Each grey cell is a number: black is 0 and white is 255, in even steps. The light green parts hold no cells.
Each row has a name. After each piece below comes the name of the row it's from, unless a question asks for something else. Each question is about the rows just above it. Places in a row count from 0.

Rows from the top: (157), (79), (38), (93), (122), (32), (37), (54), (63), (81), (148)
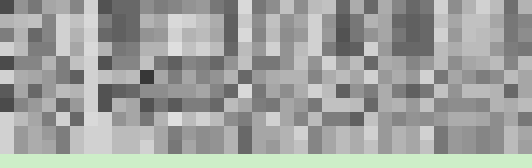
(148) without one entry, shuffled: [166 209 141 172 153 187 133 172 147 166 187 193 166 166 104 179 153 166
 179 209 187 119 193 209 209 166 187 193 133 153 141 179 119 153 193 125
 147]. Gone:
[159]
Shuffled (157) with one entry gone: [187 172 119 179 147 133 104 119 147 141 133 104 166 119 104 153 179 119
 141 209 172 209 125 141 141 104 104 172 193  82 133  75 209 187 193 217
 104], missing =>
[111]
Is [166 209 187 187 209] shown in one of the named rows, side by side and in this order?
no
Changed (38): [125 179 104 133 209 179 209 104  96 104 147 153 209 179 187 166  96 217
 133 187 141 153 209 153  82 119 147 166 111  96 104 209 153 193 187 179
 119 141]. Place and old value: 28, [119]
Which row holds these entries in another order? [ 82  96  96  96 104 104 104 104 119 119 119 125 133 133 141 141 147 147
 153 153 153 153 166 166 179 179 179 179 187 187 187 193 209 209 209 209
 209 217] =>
(38)
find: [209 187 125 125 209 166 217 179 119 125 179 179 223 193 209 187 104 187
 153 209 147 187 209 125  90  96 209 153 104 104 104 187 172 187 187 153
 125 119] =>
(93)
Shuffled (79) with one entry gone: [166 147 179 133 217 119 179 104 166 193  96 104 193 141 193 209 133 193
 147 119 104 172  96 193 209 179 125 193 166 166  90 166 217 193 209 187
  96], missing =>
[201]

